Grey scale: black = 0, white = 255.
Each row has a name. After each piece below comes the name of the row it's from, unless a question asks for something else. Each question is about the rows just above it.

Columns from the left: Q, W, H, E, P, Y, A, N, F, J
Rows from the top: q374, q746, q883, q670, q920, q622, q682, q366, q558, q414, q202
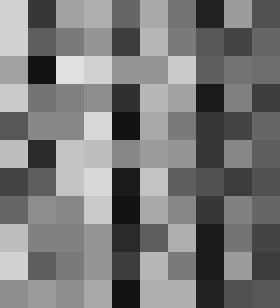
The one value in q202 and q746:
[87]
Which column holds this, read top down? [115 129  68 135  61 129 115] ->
F
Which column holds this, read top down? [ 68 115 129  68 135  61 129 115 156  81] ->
F

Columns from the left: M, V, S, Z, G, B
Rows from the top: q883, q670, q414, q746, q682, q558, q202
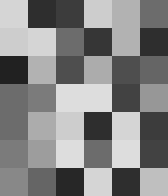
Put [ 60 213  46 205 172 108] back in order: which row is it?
q682
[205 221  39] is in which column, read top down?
S
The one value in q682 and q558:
[108]
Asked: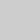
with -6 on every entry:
[199]
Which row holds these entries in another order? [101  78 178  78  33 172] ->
q414
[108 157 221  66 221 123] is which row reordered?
q558
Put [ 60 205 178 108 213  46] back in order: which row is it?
q883

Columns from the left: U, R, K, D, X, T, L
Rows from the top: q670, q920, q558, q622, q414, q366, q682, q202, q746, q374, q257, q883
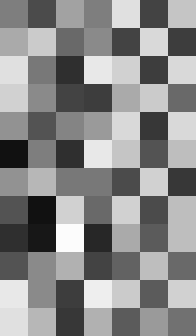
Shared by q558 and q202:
[209]
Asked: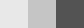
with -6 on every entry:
[226 191  77]
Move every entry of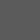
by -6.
[85]
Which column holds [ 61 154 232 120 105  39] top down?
D
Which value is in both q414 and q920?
[217]
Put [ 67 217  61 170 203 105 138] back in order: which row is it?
q920
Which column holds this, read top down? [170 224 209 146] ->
U

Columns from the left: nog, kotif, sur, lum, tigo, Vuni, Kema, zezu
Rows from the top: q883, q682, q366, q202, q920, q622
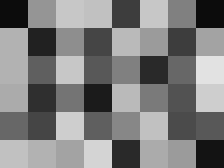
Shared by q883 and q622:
[193]
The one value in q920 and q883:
[193]
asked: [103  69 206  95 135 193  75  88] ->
q920

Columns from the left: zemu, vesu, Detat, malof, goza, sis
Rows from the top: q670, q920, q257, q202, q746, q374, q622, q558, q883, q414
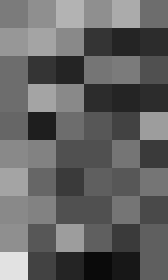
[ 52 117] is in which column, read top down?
malof
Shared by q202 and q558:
[137]
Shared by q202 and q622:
[164]

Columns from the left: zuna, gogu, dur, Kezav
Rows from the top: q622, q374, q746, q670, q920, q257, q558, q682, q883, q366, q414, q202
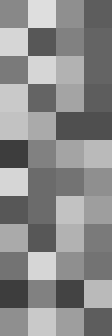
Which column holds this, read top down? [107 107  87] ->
gogu
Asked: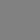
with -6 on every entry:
[123]
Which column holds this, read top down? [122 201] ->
zuna
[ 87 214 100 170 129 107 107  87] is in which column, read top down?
gogu
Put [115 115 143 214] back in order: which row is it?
q366

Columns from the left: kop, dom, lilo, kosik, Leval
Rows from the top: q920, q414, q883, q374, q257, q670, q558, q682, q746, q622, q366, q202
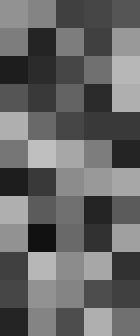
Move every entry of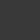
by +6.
[63]
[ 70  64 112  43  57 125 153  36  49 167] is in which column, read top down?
kosik
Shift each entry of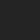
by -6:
[30]
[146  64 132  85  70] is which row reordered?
q920

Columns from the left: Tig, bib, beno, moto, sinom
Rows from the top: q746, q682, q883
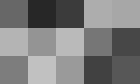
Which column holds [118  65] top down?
moto
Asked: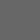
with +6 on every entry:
[109]
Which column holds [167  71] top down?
sinom

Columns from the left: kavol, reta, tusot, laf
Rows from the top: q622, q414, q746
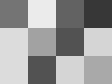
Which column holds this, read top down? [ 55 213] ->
laf
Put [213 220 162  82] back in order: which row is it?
q414

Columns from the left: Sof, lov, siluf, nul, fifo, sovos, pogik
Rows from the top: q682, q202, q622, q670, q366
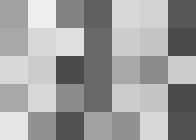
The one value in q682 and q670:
[216]
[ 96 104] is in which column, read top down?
nul
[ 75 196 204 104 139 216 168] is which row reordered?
q670
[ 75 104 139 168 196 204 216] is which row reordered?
q670
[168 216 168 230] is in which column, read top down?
Sof

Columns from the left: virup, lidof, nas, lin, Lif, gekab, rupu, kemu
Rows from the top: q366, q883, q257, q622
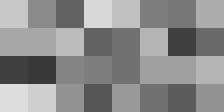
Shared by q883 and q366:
[98]
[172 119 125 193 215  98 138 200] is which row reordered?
q366

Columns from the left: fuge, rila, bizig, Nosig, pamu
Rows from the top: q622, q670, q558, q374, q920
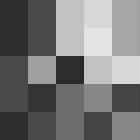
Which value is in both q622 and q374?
[74]
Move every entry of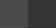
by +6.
[80 58]
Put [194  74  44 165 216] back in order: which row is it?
q622
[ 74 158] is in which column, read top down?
rila
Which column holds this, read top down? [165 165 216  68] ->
pamu
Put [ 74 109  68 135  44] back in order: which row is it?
q920

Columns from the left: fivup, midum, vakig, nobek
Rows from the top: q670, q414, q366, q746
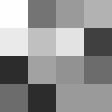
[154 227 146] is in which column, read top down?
vakig
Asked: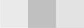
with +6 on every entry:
[240 198 233]
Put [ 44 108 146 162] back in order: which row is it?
q366
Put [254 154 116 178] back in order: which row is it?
q670
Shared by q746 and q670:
[154]
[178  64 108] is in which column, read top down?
nobek

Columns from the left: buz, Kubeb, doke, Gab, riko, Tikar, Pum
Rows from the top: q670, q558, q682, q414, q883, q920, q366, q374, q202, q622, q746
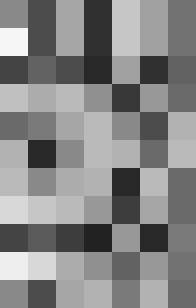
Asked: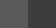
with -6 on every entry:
[84 55]
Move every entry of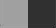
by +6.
[166  54]
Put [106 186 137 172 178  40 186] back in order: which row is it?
q366
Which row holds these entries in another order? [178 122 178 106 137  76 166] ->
q746

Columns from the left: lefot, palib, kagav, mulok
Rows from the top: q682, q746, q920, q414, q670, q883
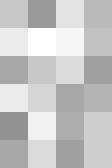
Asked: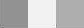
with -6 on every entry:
[140 235 168]
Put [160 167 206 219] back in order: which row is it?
q883
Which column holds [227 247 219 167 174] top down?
kagav
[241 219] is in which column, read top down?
palib
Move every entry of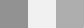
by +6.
[152 247 180]
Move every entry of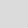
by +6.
[225]
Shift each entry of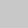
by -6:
[194]

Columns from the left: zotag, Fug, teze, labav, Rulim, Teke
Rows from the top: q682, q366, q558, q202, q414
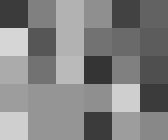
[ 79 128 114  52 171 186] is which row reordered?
q558
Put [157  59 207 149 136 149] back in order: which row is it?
q414

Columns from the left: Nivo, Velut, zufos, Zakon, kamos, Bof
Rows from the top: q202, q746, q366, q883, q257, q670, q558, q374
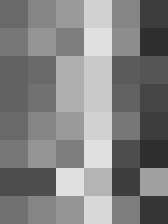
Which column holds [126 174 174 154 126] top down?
zufos
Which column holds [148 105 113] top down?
Velut
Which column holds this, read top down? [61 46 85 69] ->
Bof
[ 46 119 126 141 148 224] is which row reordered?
q746

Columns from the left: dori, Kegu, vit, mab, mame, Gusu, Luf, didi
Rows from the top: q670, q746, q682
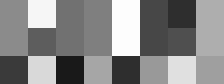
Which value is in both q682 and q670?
[46]
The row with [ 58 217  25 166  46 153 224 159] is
q682
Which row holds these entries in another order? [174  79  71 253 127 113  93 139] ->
q746

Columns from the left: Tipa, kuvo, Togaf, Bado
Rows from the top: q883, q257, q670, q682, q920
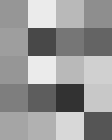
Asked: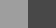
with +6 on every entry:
[164  78]
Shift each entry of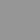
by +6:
[156]

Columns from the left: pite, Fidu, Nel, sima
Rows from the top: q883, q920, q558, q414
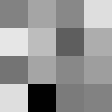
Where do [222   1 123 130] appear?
q414
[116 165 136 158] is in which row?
q558

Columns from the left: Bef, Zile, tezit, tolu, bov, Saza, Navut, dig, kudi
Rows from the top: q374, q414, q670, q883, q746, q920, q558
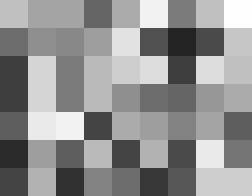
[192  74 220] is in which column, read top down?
dig
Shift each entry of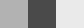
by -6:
[172  68 228]

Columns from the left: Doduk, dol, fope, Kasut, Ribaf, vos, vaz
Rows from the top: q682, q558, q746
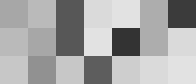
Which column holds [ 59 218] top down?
vaz
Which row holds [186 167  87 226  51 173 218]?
q558
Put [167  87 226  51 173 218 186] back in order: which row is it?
q558
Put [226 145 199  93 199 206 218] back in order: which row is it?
q746
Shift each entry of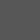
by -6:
[81]

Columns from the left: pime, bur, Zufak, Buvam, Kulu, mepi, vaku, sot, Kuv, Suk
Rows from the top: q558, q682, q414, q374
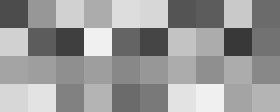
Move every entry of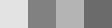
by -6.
[221 123 174 101]
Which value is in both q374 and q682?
[240]
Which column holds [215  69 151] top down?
mepi

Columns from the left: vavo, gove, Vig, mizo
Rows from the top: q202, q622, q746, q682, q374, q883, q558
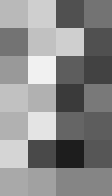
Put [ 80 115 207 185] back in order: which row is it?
q202
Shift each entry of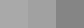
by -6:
[163 155 127]
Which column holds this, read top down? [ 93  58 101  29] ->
Vig
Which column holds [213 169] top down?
vavo
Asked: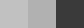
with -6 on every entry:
[187 171  52]
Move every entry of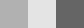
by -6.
[171 222  95]

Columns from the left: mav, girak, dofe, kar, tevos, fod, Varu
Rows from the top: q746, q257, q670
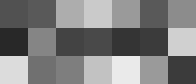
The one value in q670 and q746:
[154]
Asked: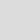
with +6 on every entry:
[226]
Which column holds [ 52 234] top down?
tevos
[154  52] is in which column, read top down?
tevos
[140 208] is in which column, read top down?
Varu

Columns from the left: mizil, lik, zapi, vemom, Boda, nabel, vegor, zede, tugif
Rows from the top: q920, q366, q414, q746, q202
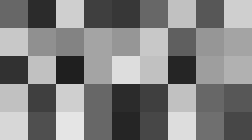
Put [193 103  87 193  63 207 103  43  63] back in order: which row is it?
q746
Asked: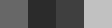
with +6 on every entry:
[109  49  69 199]
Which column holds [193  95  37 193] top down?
vegor
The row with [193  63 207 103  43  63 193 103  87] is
q746
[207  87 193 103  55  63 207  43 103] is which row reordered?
q920
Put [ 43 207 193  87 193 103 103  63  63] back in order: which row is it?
q746
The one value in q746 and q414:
[193]

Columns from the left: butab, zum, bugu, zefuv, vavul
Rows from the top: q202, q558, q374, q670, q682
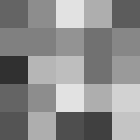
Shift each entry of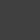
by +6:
[70]
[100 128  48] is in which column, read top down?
butab
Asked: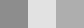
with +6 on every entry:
[147 232 180]

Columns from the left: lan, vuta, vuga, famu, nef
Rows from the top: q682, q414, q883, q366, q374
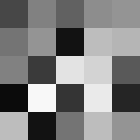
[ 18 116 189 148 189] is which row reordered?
q374
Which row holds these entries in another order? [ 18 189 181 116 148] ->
q414

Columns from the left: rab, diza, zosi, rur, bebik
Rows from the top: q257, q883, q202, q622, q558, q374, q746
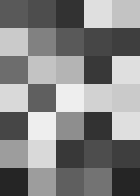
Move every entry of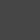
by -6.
[64]
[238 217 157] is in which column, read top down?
diza
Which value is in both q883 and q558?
[70]
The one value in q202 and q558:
[223]
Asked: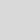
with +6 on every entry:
[223]
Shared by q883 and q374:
[62]
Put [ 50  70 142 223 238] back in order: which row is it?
q558

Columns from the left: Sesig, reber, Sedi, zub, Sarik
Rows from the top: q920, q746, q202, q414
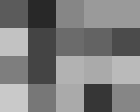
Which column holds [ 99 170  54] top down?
zub
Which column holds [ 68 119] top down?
reber
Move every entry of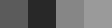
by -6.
[ 85  34 128 148]

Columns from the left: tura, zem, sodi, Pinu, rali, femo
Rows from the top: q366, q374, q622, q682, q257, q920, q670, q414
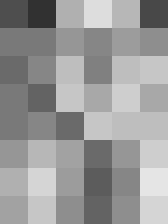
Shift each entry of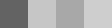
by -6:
[ 93 192 162 200]
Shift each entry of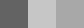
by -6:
[ 93 192 162]
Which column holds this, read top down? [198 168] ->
femo
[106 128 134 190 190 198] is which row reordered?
q622
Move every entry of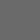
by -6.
[100]
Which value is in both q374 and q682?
[121]
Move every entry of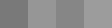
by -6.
[115 144 128 150]

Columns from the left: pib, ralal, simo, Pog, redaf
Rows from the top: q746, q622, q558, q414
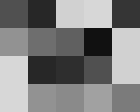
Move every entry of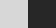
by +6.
[221  45]
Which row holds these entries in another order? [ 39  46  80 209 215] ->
q558
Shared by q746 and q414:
[215]
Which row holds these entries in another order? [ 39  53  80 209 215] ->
q746

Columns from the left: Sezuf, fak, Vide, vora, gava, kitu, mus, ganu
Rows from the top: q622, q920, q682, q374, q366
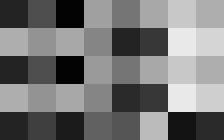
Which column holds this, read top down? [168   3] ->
Vide
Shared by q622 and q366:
[35]
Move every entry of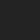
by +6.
[41]
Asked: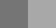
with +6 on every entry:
[123 174]

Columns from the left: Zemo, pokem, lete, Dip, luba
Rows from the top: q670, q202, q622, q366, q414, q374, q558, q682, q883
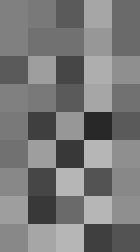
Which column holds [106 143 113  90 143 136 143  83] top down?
luba
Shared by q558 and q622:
[70]
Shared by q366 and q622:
[90]
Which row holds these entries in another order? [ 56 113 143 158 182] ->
q374
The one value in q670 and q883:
[166]
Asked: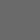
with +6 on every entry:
[112]

